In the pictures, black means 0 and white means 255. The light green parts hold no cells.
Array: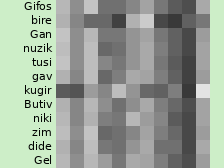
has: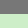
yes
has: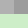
no
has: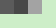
yes
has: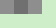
yes
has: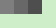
yes
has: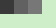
yes

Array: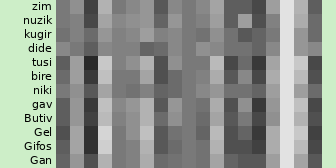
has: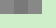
yes
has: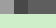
no
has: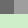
yes
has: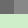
yes
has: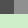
yes
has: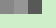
yes

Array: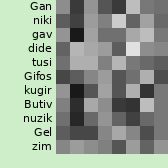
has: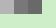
yes
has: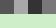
no
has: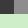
no

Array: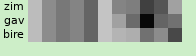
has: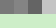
yes
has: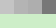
no
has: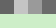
no
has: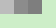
no
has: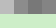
yes
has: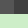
no

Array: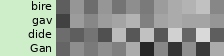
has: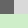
yes
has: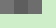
no
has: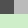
yes

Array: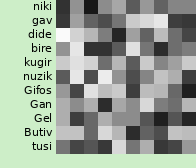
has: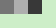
yes
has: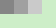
yes
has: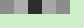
yes

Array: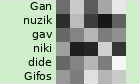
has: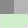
no
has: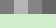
no
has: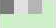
yes
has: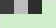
no
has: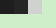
yes

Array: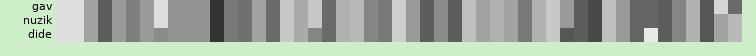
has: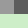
yes
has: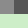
no
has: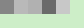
no
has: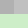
no
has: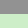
yes
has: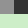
yes
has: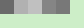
no

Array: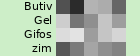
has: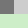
no
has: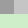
yes
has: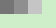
yes
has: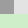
no
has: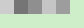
yes
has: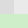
no

